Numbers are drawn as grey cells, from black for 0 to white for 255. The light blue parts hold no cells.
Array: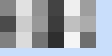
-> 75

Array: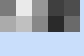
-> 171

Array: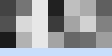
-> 81

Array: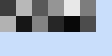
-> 178

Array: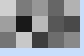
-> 159

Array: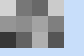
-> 149
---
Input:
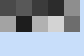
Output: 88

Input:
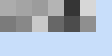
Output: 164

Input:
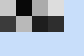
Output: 8

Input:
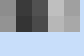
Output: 58

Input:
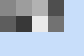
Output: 157

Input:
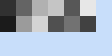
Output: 100

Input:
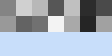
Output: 208
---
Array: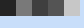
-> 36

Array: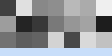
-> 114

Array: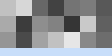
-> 149

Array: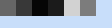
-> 102

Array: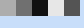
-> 173

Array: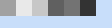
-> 161

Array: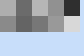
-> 138

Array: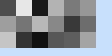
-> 198
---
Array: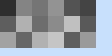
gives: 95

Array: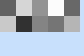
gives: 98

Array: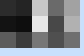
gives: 20

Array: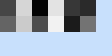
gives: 70

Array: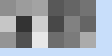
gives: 198

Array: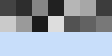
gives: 67

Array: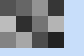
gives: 188

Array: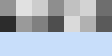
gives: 148
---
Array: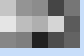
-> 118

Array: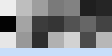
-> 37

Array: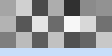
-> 146

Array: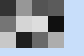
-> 91

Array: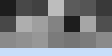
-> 57

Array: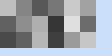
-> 162
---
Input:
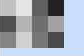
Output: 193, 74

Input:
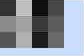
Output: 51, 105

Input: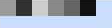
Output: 155, 17

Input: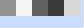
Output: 145, 215

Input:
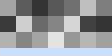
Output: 165, 159

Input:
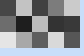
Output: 71, 86

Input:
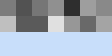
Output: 124, 164

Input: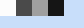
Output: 252, 21
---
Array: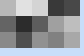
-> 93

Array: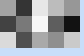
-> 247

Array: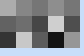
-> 70

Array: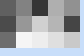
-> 208

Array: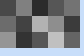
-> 178

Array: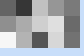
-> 207
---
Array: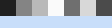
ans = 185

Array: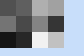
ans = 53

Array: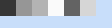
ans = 150

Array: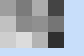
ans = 117

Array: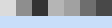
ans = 51

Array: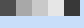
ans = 78

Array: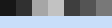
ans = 166

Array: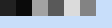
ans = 10
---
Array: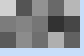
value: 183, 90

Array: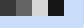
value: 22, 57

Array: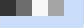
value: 166, 52

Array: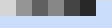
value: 41, 212

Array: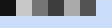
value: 82, 19

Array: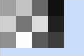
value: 16, 144

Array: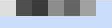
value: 160, 223

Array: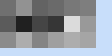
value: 126, 139
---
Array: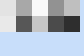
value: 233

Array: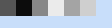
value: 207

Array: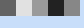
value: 154

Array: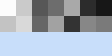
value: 217

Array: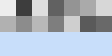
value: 222

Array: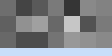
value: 160

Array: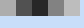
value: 173
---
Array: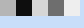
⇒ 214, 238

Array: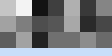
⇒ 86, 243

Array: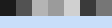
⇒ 155, 208

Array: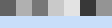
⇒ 201, 227

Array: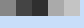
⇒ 47, 196

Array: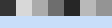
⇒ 110, 216

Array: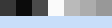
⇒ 250, 250

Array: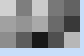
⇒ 169, 209
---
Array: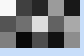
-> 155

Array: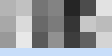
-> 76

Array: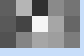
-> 138

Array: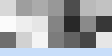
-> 186

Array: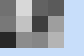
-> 98

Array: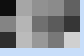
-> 139

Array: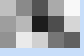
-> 170

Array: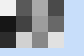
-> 169
